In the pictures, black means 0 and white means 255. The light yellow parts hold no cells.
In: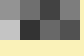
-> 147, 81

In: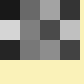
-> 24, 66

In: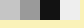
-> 197, 238

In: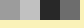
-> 156, 109

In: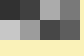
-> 49, 93

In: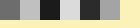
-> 109, 164
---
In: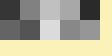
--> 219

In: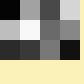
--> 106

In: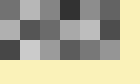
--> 107

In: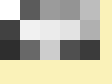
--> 235

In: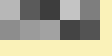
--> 162

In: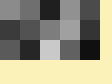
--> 125

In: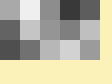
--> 149

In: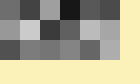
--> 59

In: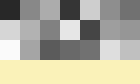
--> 129

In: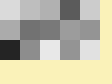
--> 121
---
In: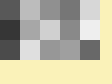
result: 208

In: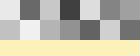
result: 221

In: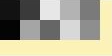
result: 231

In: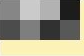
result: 202

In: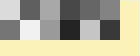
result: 72

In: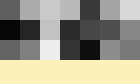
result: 71

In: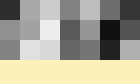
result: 150
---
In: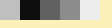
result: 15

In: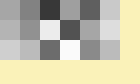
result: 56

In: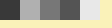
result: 57

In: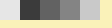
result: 59

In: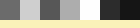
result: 21

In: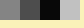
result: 8
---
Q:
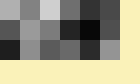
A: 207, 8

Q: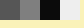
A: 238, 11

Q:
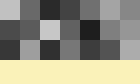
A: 199, 30

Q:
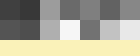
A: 246, 56

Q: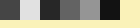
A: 225, 18

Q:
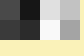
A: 249, 22
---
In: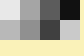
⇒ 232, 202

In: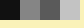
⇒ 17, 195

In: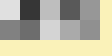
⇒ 224, 144

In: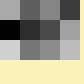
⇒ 169, 188

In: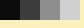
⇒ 12, 208

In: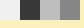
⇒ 240, 134

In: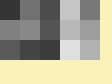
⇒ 53, 177

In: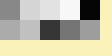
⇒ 136, 157

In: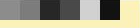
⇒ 140, 18
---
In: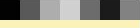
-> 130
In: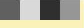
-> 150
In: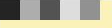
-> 145
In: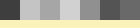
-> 105
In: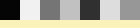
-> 151
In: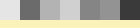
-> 58
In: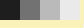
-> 234
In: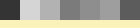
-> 92
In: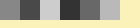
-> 185
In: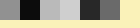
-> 106
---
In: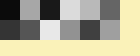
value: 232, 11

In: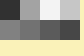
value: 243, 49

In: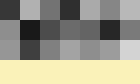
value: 211, 25

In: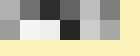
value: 245, 38

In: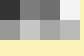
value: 244, 52

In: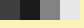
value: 232, 27

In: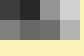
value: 209, 40
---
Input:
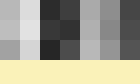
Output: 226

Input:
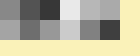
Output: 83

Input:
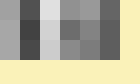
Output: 66

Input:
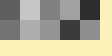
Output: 198

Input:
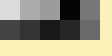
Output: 171

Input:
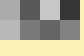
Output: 88
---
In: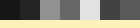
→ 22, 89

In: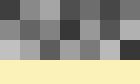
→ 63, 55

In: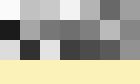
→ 250, 146

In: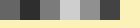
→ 101, 67

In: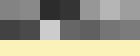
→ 131, 123

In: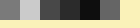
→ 122, 101

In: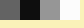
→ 99, 252

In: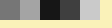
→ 118, 202
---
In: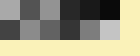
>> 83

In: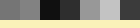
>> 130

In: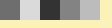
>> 218

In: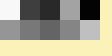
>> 62

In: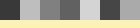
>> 190

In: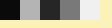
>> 180

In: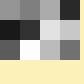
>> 127

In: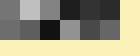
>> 191
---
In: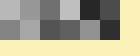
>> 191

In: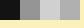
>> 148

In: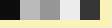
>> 150

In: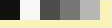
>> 76

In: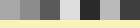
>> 42

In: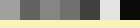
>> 64

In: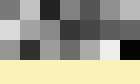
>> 85
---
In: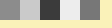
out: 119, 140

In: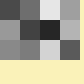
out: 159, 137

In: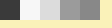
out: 136, 58

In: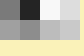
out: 221, 160

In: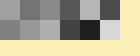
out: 75, 129

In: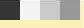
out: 152, 54
